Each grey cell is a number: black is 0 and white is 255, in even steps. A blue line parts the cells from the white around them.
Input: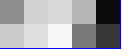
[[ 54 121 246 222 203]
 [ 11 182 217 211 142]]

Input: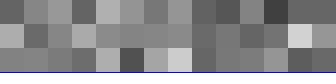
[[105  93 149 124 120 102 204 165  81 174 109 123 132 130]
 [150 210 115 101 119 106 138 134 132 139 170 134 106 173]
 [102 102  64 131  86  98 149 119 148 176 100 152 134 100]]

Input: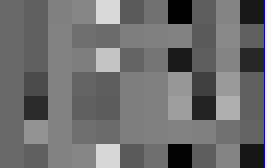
[[ 22 132  93   2 111  90 216 134 130  96 105]
 [101 114 128 131 127 125 107 111 130 148 105]
 [ 96 175  34 157 127 125  91  96 130  43 105]
 [ 96 153  64 151 127 125  94 101 130  74 105]
 [ 39 132  93  25 117 100 196 126 130  96 105]
 [ 96 136  89 131 127 125 107 111 130  96 105]
 [ 24 132  93   1 113  90 217 134 129  96 105]]

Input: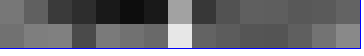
[[137 115  95  84  85  92  99 231 105 113 122  74 128 126 113]
 [ 99  90  88  94  95  82  55 162  25  13  25  45  58  96 119]]

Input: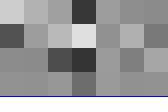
[[146 144 153 108 150 144 146]
 [166 127 155  51  77 138 140]
 [120 176 145 222 185 156  82]
 [138 142 157  54 159 177 205]]

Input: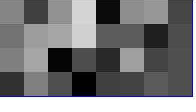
[[ 79  91  66  63   1  78 128  49]
 [ 79  68 159  41  77   5 166 127]
 [ 77  31  92  92 207 166 157 114]
 [ 69 151 142  11 212 146  64 133]]
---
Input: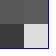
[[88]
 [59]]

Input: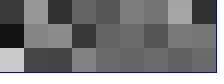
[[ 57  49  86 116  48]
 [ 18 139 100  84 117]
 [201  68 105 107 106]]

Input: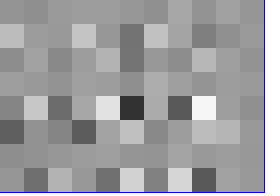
[[148 154 157 144 147 150]
 [188 153 151 193 127 154]
 [141 137 179 152 183 147]
 [158 147 157 173 148 154]
 [133 108 226 171 246 144]
 [ 95 133 163 137 188 153]
 [142 151 159 148 153 152]
 [150 179 112 129  89 153]]

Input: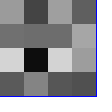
[[155 159]
 [112 109]
 [212 211]
 [ 90  86]]

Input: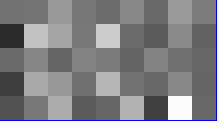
[[114 153 108 105 124]
 [ 43 165 204  91  98]
 [106 101 123 131 103]
 [ 62 152 182 104 101]
 [ 82 172 102  64 104]]

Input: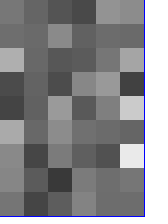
[[119  84 147]
 [110 138 108]
 [175  87 118]
 [ 75  76 153]
 [ 68 154 127]
 [170 140 107]
 [137 123  81]
 [134  57 110]
 [117  93 109]]

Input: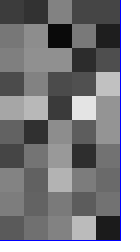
[[ 60 130  69]
 [119  10  30]
 [127 144  78]
 [ 75  75 193]
 [166  58 148]
 [ 98 141 148]
 [ 69 153 114]
 [131 179 106]
 [125 122 114]
 [ 90 130  27]]

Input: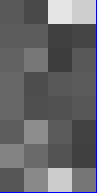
[[ 89 229]
 [ 92  64]
 [ 98  61]
 [103  88]
 [103  80]
 [ 93  91]
 [131  83]
 [ 86 204]]
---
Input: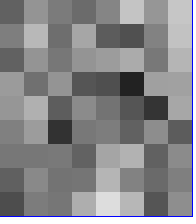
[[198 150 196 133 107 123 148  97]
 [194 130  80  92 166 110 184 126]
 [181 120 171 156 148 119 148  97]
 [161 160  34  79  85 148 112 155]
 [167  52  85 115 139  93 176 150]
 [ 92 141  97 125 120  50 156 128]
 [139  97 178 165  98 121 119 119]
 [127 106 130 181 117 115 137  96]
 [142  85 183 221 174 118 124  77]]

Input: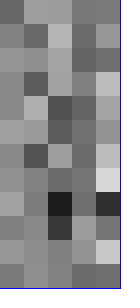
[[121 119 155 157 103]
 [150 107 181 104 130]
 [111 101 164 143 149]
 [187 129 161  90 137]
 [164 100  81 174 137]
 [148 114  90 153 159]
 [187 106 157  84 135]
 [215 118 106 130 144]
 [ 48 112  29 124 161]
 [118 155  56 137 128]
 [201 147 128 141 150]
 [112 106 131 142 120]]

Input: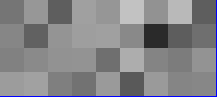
[[ 94 185 146 194 150 160  94 151 117]
 [111  93  42 137 160 158 148  97 134]
 [147 124 132 173 111 147 146 138 129]
 [135 133 154  89 154 114 127 161 156]]

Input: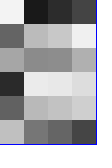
[[ 68  44  25 243]
 [240 200 187 100]
 [176 141 139 166]
 [221 232 235  42]
 [207 194 185  97]
 [ 69 101 118 192]]

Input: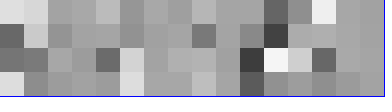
[[162 167 239 143 101 165 165 182 159 168 150 187 168 163 215 223]
 [163 168 175 172  66 137 164 121 165 161 146 165 163 148 202 104]
 [165 169 103 207 245  61 161 179 176 163 211 107 156 167 122 117]
 [163 155 143 157 145  91 165 190 167 167 221 156 162 156 141 221]]

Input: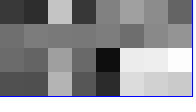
[[100 140 160 129  55 196  45  57]
 [148 137 110 125 120 121 124 111]
 [253 238 236  14 105 159 100 107]
 [202 209 220  43  86 180  79  80]]

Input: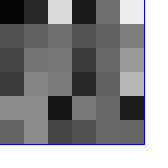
[[236 110  26 219  40   4]
 [124  99  82 113  98  81]
 [152 105  60 117 115  69]
 [182  99  41 123 134  60]
 [ 28 106 121  22 141 139]
 [101 106  80  68 139 100]]
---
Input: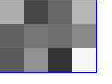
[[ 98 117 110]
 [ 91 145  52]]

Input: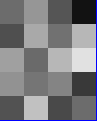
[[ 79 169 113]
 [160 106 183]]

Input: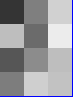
[[190 107 236]
 [ 86 140 190]]

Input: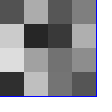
[[203  38  57]
 [221 161 114]]

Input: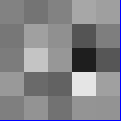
[[119 160 144]
 [124 196 151]]

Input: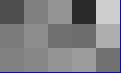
[[123 141 112]
 [129 135 148]]

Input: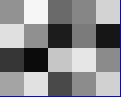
[[224 144  28]
 [ 54  11 198]]
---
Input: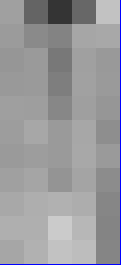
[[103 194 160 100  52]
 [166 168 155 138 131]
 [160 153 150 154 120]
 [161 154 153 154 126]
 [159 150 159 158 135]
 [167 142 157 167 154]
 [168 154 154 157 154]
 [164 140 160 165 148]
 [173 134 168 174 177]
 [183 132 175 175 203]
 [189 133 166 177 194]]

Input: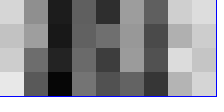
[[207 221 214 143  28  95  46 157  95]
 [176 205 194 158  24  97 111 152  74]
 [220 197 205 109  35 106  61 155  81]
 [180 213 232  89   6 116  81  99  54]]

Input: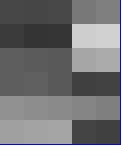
[[120 127  71  70  72]
 [206 209  59  52  53]
 [166 171  94  91  89]
 [ 64  66  94  96  89]
 [133 127 145 141 138]
 [ 68  64 160 163 165]]

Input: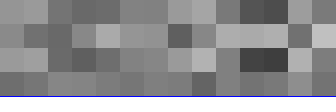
[[157 122 149 154 116 105 108 130 129 154 165 121  84  77]
 [113 192 138 113 105 136 170 149 146  95 135 173 170 175]
 [177 125 154 159 106  95 110 130 134 154 178 128  67  62]
 [142 115 110 118 134 132 124 118 127 124 100 128 115 121]]

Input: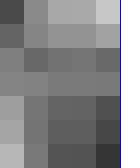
[[169 199  74 138 168]
 [147 162 100 133 147]
 [117 105 127 104 114]
 [122 121 132 130 122]
 [ 99  80 158 117 100]
 [ 94  71 165 116  94]
 [ 83  53 183 121  84]]

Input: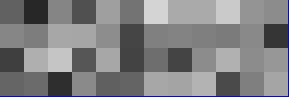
[[148 140  97  39 133  80 159 115 212 170 170 202]
 [137  53 134 125 167 166 141  69 128 131 127 123]
 [140 151  63 175 197  86 167  67 110  68 140 177]
 [127 165 101 107  46 138  96 100 167 164 179  74]]
